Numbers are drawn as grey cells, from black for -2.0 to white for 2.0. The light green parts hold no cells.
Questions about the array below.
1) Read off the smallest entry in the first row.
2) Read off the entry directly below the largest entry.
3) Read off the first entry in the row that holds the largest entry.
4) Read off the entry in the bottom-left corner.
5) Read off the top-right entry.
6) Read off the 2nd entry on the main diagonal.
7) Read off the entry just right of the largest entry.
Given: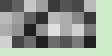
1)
-1.1
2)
-0.3
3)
0.7
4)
1.3
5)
0.9
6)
0.5
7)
0.7

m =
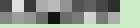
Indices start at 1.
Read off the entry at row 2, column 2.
0.5
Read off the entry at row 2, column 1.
0.1
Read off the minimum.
-1.7
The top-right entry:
-1.3
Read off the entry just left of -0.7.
0.3
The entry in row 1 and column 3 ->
-1.1

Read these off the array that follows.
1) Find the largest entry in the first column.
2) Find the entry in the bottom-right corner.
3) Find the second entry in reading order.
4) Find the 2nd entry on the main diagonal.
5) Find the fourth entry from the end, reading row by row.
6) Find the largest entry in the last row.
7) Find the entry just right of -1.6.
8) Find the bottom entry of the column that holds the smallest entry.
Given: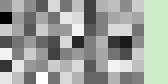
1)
1.8
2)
0.0
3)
1.0
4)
0.4
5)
-0.4
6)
2.0
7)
0.2
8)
1.6

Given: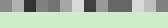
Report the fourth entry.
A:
0.0
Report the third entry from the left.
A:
-1.2
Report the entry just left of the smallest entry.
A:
0.8
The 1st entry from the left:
0.2

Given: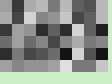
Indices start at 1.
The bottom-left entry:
0.5
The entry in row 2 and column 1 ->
0.7
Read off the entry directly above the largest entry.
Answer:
-1.7
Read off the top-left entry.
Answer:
0.5
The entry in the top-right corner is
0.9
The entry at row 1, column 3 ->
0.7
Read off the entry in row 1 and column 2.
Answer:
-1.1
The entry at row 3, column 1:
-1.1
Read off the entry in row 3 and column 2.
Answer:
0.5
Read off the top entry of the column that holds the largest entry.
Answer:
0.9

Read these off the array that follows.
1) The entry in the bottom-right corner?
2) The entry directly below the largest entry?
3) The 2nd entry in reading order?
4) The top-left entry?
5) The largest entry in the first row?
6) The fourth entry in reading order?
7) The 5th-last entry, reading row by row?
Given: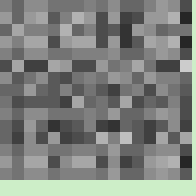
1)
-0.6
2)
-0.4
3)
-0.4
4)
0.0
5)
0.4
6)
0.2
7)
-0.4

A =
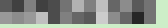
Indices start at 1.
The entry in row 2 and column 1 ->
0.4
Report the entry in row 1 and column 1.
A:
-0.6
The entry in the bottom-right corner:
-0.2
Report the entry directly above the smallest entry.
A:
-0.6
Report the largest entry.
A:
1.2
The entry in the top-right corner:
-0.2
